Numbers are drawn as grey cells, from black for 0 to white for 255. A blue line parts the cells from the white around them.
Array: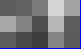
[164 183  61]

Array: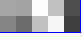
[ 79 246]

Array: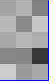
[130 137 167]

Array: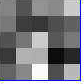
[202  79 203 176  99]

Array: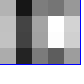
[152 255 162  35]

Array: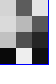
[228 185 193]

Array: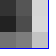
[213  76 114]

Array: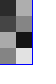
[174  69]

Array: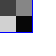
[134 209]
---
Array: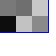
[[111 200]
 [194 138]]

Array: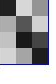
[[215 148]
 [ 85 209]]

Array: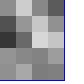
[[205 136]
 [150 199]]

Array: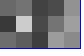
[[115  66]
 [204  73]]

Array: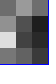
[[154 110]
 [ 80  30]]

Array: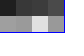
[[ 56  60]
 [154 224]]

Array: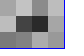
[[195 139]
 [ 67  42]]

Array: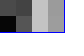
[[ 67 195]
 [ 85 195]]

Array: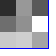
[[152  89]
 [144 254]]
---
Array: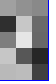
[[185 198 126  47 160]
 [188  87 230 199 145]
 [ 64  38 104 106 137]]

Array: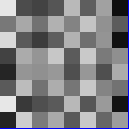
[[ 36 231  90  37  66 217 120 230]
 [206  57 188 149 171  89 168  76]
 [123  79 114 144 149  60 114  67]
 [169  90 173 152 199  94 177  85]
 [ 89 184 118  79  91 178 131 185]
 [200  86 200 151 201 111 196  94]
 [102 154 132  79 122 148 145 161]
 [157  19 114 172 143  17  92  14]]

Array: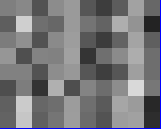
[[ 99  96  78 129 150 124  94 127]
 [198 203 125 129  79 144 207 136]
 [ 96 103  51  82 131  82 111  82]
 [117 110 176 141 129 138 103 140]
 [157 156  78 152 161 157 154 154]
 [107 111 132  86  52  87 116  86]
 [ 83  90 109  62 111  60  99  61]
 [157 166 141  86 139  99 174  92]
 [161 155 217 159 173 164 147 162]
 [ 45  40 119 110 110  95  35 103]]

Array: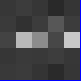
[[ 57  54  67  58  55]
 [ 59  58 185  49  60]
 [ 52  57 140  60  54]
 [ 42  61  71  87  41]
 [ 54  55 200  60  53]]

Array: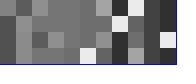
[[ 81  81  81 129]
 [140 140 143  92]
 [116  92 116 143]
 [116 143 116 116]
 [110 116 116 116]
 [235 110 110 110]
 [ 98 144 110 164]
 [ 49  49 235  49]
 [164 110  98 235]
 [ 67  67  67  67]
 [ 49 235  49  49]]

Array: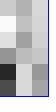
[[ 76  38 149 224 250 202]
 [217 217 188 160 193 178]
 [166 153 198 207 213 216]]
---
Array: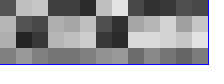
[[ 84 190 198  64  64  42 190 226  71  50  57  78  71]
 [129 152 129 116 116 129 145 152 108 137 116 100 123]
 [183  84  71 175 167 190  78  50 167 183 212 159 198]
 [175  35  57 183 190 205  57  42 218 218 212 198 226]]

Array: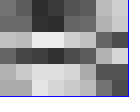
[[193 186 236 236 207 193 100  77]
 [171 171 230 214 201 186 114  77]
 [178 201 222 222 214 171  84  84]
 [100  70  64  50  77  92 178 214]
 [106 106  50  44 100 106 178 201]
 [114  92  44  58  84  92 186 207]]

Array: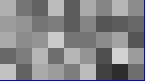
[[104 125 182 110 182 148  79 210 156]
 [194  98 170 156 125 188  65  45 110]
 [170 140 148 202 117 117 140 163  85]
 [156 148 117 125  92 133  85  92 104]
 [176 117  98 188  92 170 133 182 140]]

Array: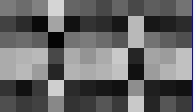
[[171 179 185  72 171 148 171 201  37 164 156 193]
 [171 185 156  37 179 171 179 193  17 156 179 193]
 [123 108 129 213 101  94  72 101  72  94  86 115]
 [101 108  94   4 115 123 108  86 185 115  94  79]
 [ 79  58  66 136  51  58  86  58 201  37  86  58]
 [ 51  17  58 207  43  31  23  17 142  31  23  17]
 [ 66  43  10 164  17  51  43  23 185  23  31  43]]

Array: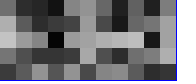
[[ 59  91 147  85 147  73 133 139  91  45  53]
 [195 155 133   5 155 162 175 182 189  24 162]
 [117  79  53  53  59 168  79  45 111 125 175]
 [175  91  45  59  67 155  73  24 103 117 162]
 [111  45  38  18 133 147 103  32  97  32 125]]

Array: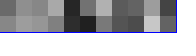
[[135 157 150 128  45  32 121  84  76 199  99]
 [106 143 135 169  38 114 177  91  99 157  68]]

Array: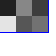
[[228  86 114]
 [ 33 135  61]]
